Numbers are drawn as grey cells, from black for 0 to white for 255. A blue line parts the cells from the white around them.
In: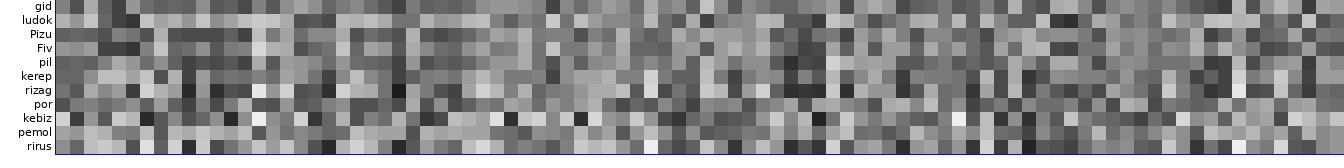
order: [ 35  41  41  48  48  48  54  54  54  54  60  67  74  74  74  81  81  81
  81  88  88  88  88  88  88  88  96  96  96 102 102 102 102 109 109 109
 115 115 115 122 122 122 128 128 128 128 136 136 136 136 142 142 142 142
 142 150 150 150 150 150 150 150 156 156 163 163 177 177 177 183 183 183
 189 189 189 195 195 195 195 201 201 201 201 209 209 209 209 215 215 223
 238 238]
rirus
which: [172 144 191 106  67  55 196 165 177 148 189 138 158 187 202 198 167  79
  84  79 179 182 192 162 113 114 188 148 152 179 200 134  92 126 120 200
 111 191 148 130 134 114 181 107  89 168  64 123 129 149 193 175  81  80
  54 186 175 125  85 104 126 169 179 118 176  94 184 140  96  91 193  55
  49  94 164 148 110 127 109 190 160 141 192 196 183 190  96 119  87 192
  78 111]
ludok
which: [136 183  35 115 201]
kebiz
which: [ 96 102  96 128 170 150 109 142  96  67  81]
pil
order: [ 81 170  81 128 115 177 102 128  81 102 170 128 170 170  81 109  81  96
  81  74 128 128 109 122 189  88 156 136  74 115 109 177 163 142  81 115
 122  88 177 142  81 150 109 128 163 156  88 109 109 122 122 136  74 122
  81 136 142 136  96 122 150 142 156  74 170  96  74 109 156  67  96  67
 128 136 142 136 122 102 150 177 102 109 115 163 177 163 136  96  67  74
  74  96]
Pizu

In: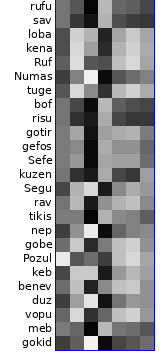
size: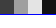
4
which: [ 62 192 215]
Pozul
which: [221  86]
Ruf

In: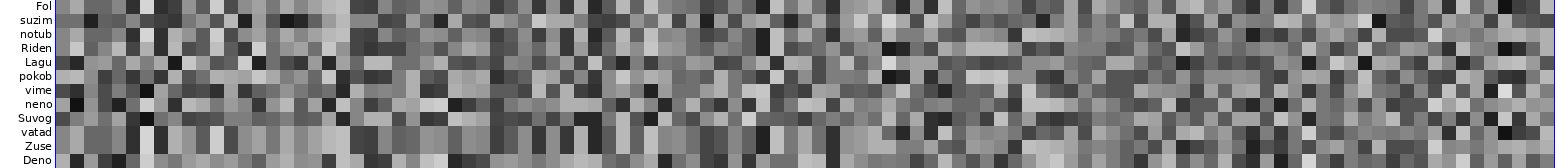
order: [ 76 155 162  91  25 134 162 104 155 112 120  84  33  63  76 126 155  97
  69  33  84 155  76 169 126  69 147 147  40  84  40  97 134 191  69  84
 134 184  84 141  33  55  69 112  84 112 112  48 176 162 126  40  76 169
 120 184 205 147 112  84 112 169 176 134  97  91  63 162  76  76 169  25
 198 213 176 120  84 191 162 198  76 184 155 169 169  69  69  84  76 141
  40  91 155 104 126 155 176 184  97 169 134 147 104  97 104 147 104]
Lagu
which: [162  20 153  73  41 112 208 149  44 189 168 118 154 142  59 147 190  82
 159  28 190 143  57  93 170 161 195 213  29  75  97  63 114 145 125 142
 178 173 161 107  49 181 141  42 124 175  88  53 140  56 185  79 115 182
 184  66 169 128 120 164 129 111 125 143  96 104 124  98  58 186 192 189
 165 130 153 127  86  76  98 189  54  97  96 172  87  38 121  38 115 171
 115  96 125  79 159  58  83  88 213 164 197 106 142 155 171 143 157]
neno

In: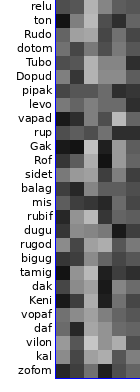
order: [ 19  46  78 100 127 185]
ton
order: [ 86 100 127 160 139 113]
vopaf
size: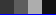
4
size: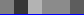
6

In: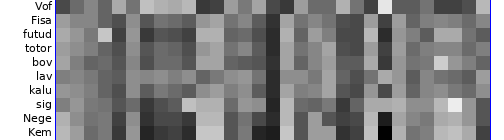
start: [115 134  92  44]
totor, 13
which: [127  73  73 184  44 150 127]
futud
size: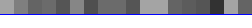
18

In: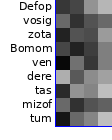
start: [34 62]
Bomom, 2
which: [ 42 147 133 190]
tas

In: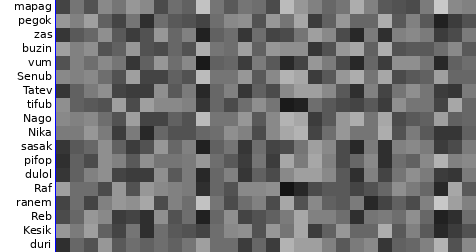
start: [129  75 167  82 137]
ranem, 15
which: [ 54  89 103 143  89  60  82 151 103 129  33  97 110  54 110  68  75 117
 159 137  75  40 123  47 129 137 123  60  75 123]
zas
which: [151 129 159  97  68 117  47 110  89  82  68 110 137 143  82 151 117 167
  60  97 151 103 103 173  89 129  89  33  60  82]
pegok
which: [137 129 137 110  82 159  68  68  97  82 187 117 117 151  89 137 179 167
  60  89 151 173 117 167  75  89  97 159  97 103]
Nago

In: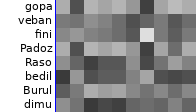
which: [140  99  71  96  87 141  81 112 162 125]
Raso
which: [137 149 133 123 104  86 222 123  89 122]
fini

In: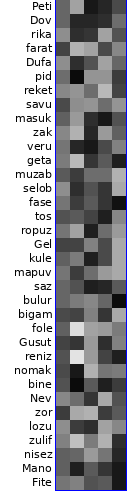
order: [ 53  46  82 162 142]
rika
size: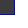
1
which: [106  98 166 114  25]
nisez
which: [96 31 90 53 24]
Mano

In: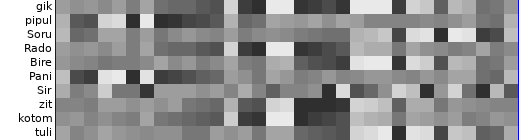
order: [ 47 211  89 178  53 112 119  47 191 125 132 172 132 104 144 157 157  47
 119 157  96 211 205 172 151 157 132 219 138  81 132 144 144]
zit
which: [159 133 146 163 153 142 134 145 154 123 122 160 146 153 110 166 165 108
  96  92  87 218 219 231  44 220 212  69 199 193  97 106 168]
tuli
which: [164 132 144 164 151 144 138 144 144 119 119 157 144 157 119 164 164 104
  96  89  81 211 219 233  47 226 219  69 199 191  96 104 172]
tuli
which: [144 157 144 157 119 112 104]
zit

